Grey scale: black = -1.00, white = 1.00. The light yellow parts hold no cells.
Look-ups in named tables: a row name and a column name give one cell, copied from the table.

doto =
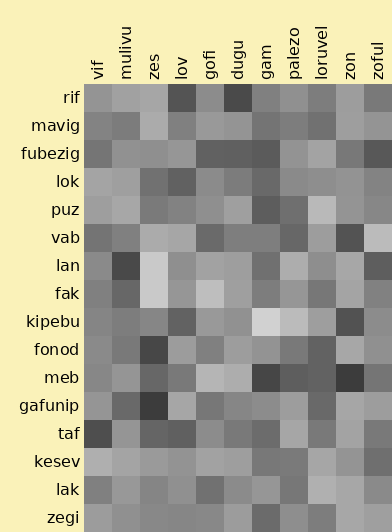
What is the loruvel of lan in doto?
0.11
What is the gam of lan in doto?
-0.12
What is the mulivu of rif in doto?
0.26
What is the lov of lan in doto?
0.12
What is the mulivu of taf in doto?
0.17
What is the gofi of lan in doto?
0.27

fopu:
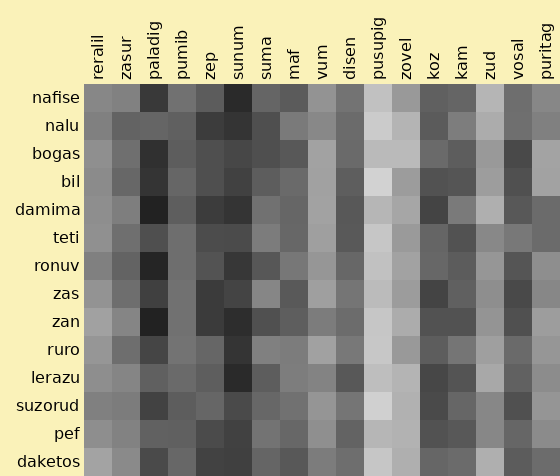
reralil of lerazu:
0.11
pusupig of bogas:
0.46
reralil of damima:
0.11
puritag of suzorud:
0.17
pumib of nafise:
-0.11
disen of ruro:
-0.06
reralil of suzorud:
0.00
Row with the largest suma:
zas

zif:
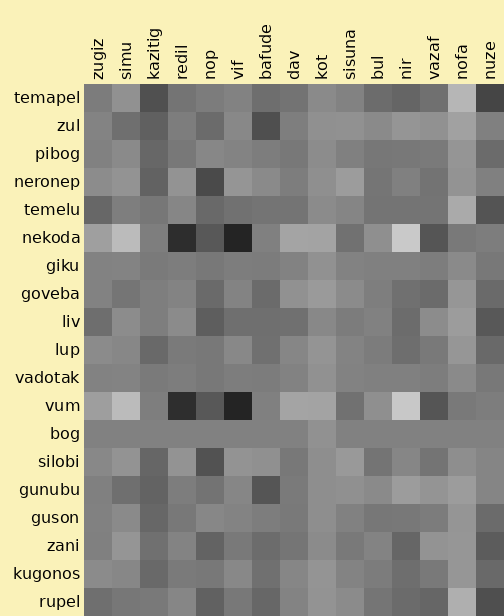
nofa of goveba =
0.18
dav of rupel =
0.03
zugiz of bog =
0.01
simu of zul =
-0.13
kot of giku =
0.14
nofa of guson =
0.17
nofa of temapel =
0.43
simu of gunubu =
-0.13
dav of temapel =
-0.10
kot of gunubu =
0.11
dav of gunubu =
-0.04
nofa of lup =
0.18
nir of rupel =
-0.16
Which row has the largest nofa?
temapel

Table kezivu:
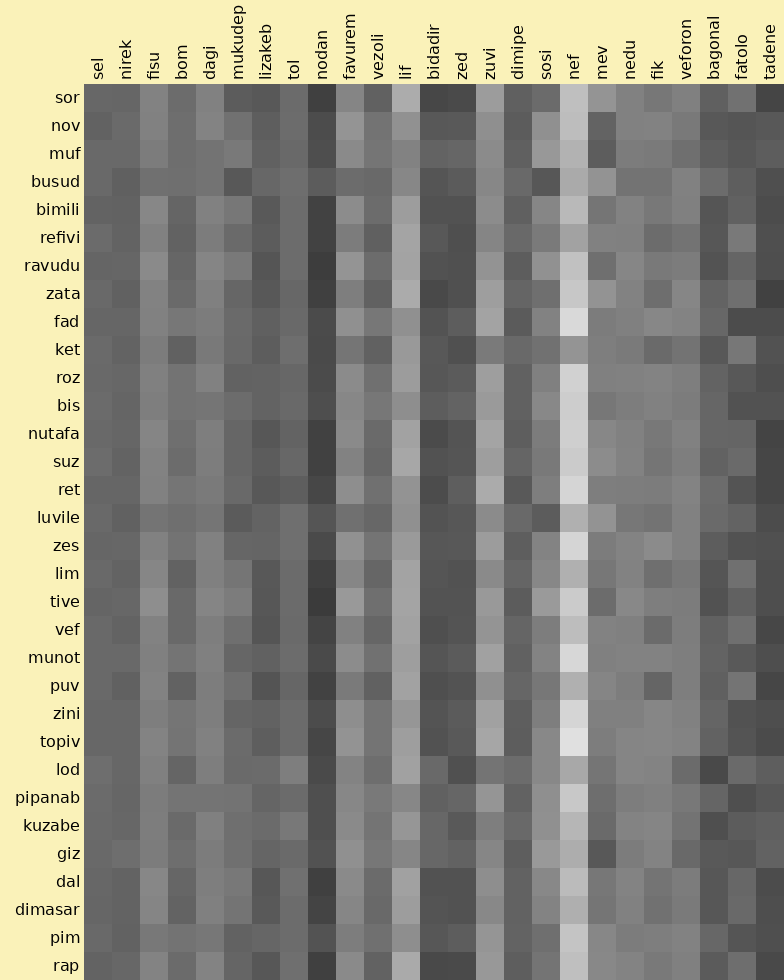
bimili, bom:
-0.21
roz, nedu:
0.01
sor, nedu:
0.01
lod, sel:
-0.14
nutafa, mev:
0.06
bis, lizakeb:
-0.22
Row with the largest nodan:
busud

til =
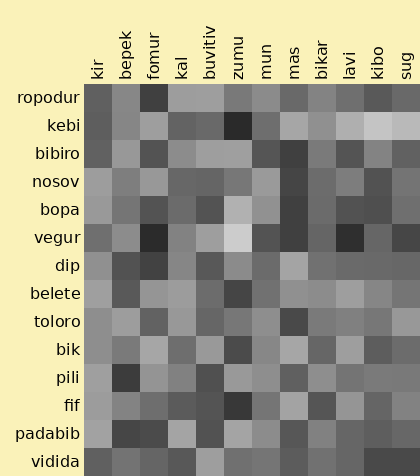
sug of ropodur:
-0.18
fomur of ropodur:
-0.50
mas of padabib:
-0.32
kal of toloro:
0.19
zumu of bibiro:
0.25
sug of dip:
-0.19
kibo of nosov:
-0.36
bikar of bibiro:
-0.04
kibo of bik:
-0.27
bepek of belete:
-0.30
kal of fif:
-0.29
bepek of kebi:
0.05
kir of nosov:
0.23
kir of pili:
0.25
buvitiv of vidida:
0.24
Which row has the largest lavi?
kebi

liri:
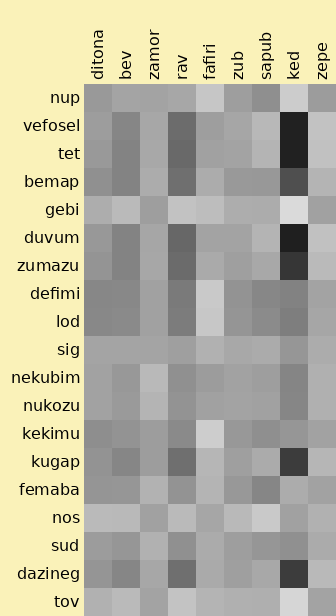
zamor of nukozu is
0.41
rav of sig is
0.25
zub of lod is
0.17
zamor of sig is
0.29
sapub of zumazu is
0.32
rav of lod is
-0.03
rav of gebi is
0.52
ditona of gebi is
0.36
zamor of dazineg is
0.31
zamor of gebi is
0.24
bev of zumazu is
0.03
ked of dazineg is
-0.53
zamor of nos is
0.26

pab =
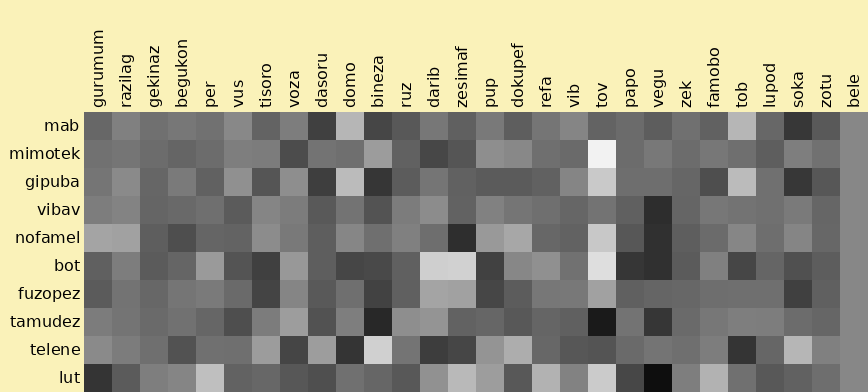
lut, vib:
0.02
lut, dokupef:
-0.31
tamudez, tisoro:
-0.03
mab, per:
-0.11
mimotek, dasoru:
-0.10
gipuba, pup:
-0.29
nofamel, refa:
-0.19
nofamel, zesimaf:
-0.64
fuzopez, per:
-0.04
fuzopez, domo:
-0.13
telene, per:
-0.12
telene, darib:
-0.52

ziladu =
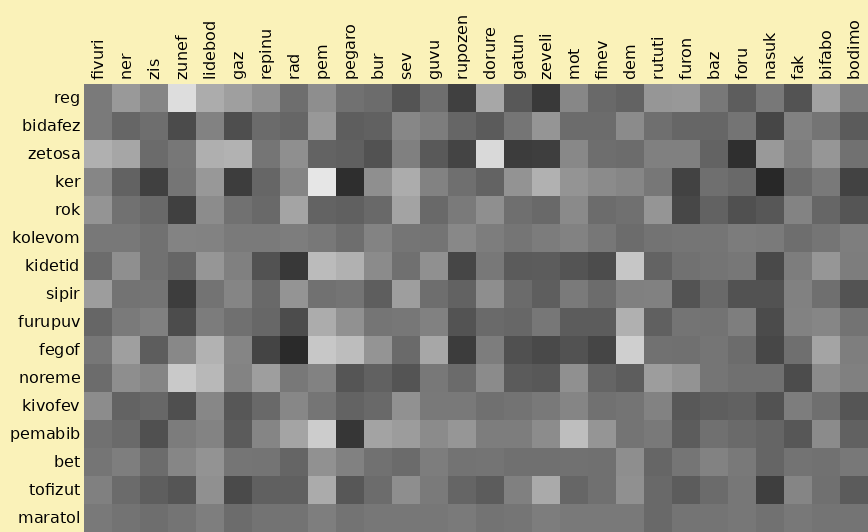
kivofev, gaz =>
-0.32
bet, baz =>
0.02
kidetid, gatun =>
-0.29
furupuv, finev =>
-0.28
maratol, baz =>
-0.09
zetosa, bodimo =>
-0.11

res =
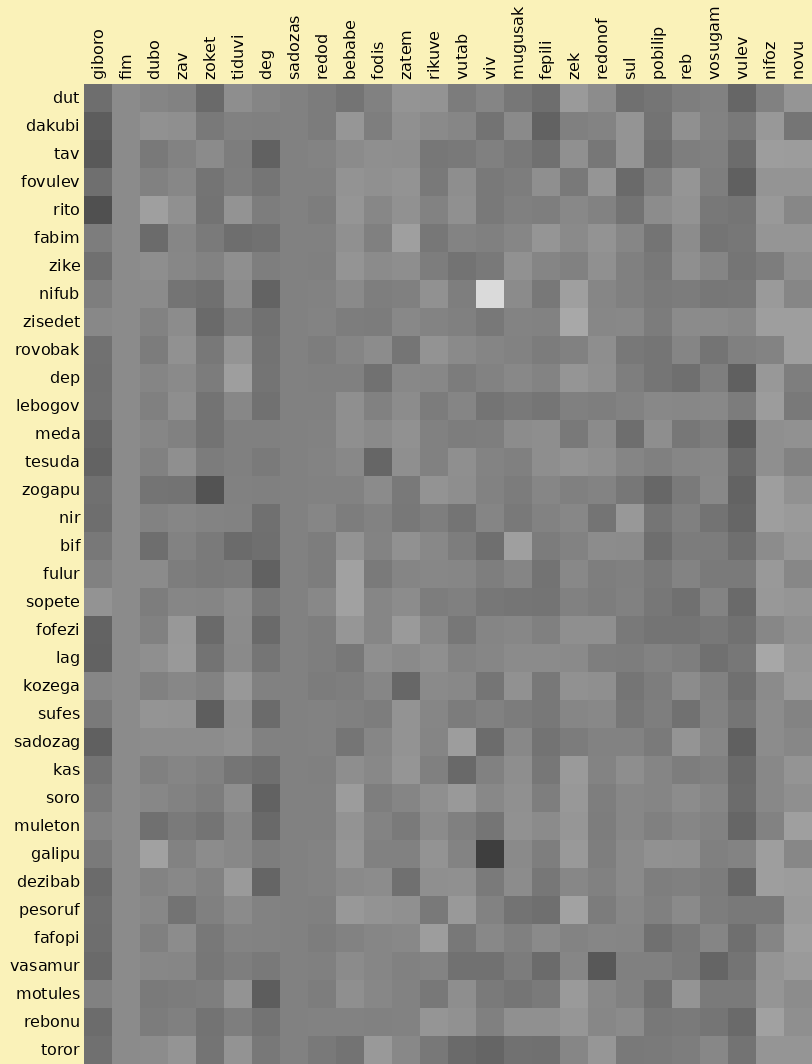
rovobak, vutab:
0.08
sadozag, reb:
0.16
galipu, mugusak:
0.08
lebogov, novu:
-0.05
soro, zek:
0.19
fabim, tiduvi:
-0.14
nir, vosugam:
-0.10
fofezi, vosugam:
-0.06
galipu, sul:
0.08
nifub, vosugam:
-0.07
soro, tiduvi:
0.11
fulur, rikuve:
0.06

